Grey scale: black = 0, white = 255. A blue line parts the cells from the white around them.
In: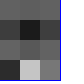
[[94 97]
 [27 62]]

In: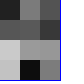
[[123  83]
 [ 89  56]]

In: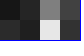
[[ 37 127]
 [ 31 231]]

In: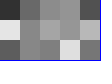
[[105 140]
 [136 165]]

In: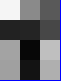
[[138  89]
 [ 36  71]]

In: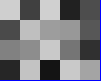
[[ 64 208]
 [191 157]]

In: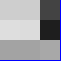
[[205  67]
 [220  30]]

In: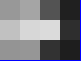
[[165  83]
 [215 219]]

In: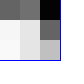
[[112   3]
 [230 100]]
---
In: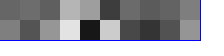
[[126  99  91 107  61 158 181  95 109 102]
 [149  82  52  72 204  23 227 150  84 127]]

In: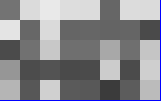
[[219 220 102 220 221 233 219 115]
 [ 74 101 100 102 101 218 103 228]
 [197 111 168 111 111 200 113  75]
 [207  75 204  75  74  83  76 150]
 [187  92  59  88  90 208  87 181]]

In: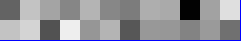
[[223 162   2 170 174 124 135 180 134 164 195  99]
 [112 154 131 151 152  87 180 150 238  82 212 195]]

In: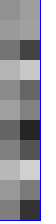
[[158 145]
 [160 154]
 [ 66 115]
 [200 180]
 [101 139]
 [129 159]
 [ 37 100]
 [ 83 128]
 [208 184]
 [123 152]
 [ 51 126]]

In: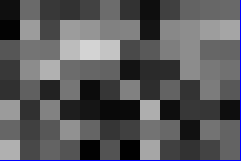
[[105 103  99  64  14  50 108  66  50  56 106  15]
 [165 157 141 136  20 131 129 149 156  69 156   3]
 [101 102 141 126  89  73 196 211 188 114 116  86]
 [113 120 140  43  42  19  99 102 108 177 140  56]
 [ 88 124  51  99  45 129  54  12 118  34  96  48]
 [ 14  54  55  14 174  10   9  21  30 130  48 155]
 [ 99 115  17 104 115  64  53 101 145  87  64 102]
 [ 99  67  50  64 166   1  83   2  84  99  72 176]]

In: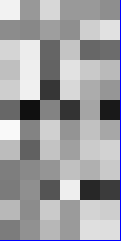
[[142 153 153 215 152 242]
 [225 207 143 158 136 140]
 [108 103 196 101 236 213]
 [186 201 226  99 238 191]
 [150 172 216  54 240 206]
 [ 25 165  51 131  16 103]
 [167 193 148 208 131 249]
 [210 203 160 195  97 188]
 [201 176 192 149 137 126]
 [ 59  39 238  84 143 123]
 [206 211 155 202 140 184]
 [222 223 154 183 145 124]]

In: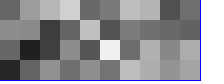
[[111  80 181 190 122 105 208 183 156 102]
 [ 98 105 112 124  84 192 100  61 138 140]
 [172 136 176 109 240  86 141  63  32 102]
 [163 148 174 189 115 143 112 144  99  38]]
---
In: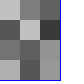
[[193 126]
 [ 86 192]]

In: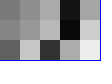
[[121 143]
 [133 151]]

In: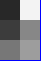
[[ 40 243]
 [ 60 135]]

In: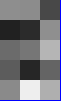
[[142 140]
 [ 33  43]]

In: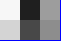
[[247  31]
 [212  72]]

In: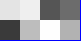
[[228 239]
 [ 58 189]]
